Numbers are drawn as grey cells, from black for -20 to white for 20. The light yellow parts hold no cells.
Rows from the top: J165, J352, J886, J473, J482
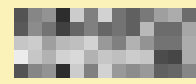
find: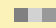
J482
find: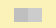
J473
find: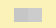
J886
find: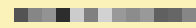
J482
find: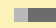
J352
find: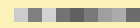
J165

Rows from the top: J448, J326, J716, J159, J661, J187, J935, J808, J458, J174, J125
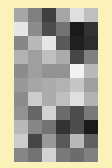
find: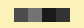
J326
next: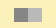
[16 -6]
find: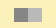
J716
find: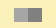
J448
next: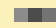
[-16 -12]

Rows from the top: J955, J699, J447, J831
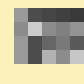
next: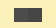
[-10 -11]
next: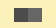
[-1 -6]
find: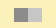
J831

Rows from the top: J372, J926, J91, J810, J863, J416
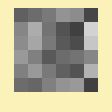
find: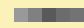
J810
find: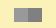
J810
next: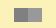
[-1 -5]
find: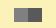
J810
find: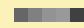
J416
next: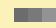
[ 2 -9]

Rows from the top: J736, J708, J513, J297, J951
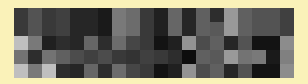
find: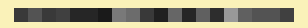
J736
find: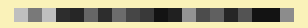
J951
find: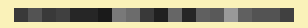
J708

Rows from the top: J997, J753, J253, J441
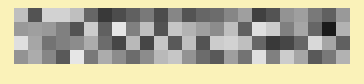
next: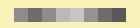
[ 5 -2]
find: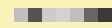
J253
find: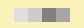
J753
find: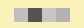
J753
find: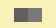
J997
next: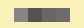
[1 5]

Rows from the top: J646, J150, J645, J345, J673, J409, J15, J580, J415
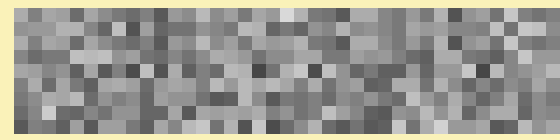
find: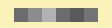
J415
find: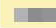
J150
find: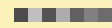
J673
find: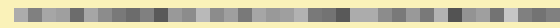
J645
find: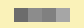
J409
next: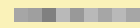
[0 7]

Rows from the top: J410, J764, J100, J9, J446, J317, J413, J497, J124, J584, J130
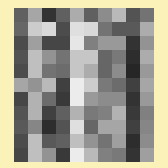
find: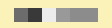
J413
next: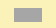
[-10   1]

